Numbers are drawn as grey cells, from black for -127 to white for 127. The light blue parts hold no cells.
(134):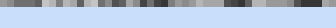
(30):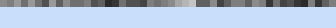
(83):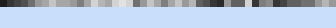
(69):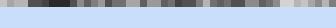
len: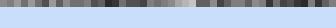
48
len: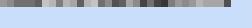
33
